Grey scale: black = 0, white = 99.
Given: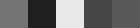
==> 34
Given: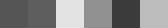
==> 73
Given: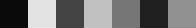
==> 56
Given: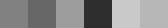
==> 71
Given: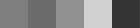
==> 20
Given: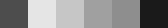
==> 10
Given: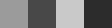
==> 17
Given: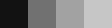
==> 77
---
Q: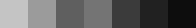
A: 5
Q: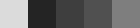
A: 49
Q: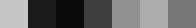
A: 46
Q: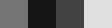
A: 87
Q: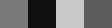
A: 36
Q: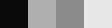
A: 90
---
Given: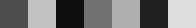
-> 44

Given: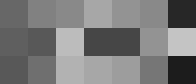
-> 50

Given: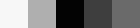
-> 41

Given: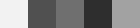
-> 43

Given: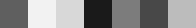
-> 48

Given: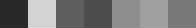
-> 47

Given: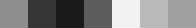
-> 55

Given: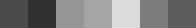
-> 48

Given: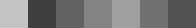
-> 44

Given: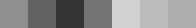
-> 56
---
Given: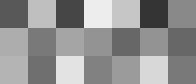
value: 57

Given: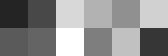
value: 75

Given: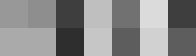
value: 81

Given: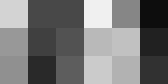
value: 75

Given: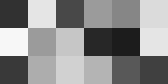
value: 11

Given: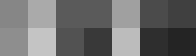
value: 18
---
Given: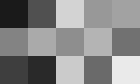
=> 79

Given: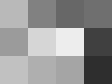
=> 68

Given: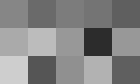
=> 56

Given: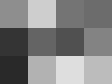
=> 69

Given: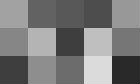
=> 42

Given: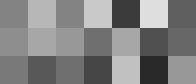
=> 75

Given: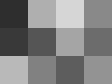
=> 50

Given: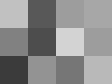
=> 57

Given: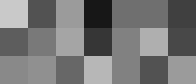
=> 50

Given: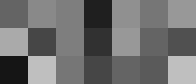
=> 39
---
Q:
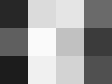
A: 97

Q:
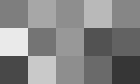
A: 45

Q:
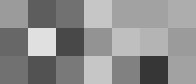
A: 87

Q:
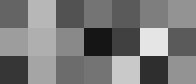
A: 68

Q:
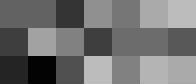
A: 63

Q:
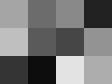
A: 35

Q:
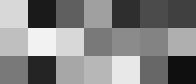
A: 94
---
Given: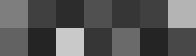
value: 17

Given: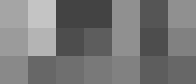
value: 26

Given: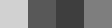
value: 24

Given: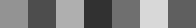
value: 68

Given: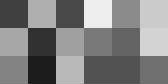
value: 28

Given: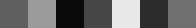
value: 4

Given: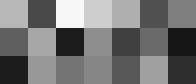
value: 96

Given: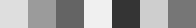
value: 39

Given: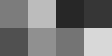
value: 15

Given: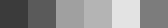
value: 62
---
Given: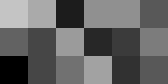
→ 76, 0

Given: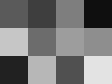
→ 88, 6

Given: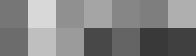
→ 84, 22

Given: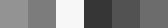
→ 96, 21

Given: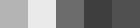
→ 91, 24

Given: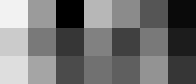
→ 94, 0
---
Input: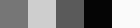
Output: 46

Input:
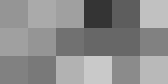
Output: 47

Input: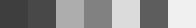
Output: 67

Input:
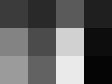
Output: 5

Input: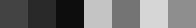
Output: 5

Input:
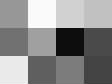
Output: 29
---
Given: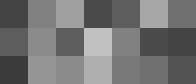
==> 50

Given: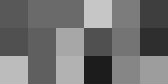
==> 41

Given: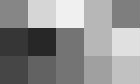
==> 83

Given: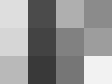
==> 29

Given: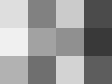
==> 50

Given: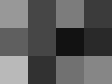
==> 27

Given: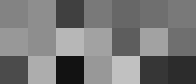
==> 55
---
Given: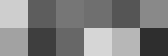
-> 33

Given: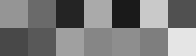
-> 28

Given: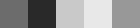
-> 59

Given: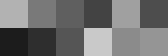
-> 26

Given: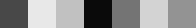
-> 45

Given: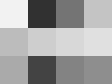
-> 45

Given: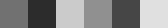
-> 44
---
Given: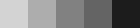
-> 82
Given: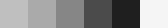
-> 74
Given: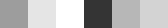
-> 61
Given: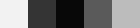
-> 94
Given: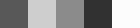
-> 34
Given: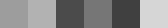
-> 61
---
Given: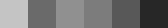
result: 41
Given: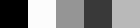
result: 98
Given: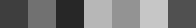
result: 44
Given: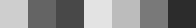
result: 39
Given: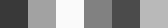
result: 63
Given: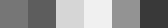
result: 36
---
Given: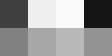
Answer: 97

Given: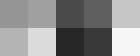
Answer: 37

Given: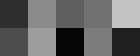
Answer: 44

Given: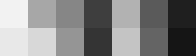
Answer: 35

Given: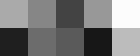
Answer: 59

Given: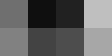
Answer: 13

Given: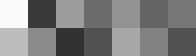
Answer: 39
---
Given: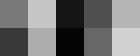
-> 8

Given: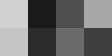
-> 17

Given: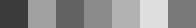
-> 38

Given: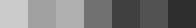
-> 25

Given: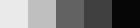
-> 25

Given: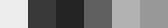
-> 22

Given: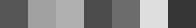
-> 29

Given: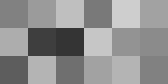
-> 24

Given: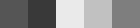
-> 33
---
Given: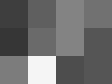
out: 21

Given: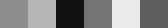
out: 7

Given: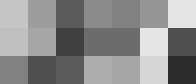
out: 17

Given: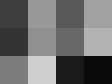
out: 4

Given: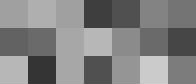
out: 20

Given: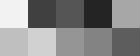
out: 14

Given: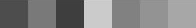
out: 24

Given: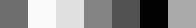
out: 1

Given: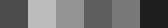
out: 12

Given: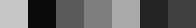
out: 4
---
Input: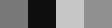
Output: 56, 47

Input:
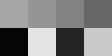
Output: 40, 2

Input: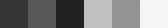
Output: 95, 21

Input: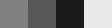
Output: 91, 50

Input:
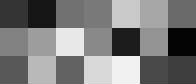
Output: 41, 34

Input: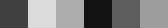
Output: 61, 25

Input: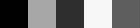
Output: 36, 0
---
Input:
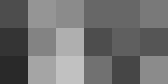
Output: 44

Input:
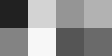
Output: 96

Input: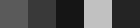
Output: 8

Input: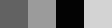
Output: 60

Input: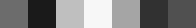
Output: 64

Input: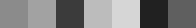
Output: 83

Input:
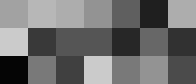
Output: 47

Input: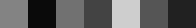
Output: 80
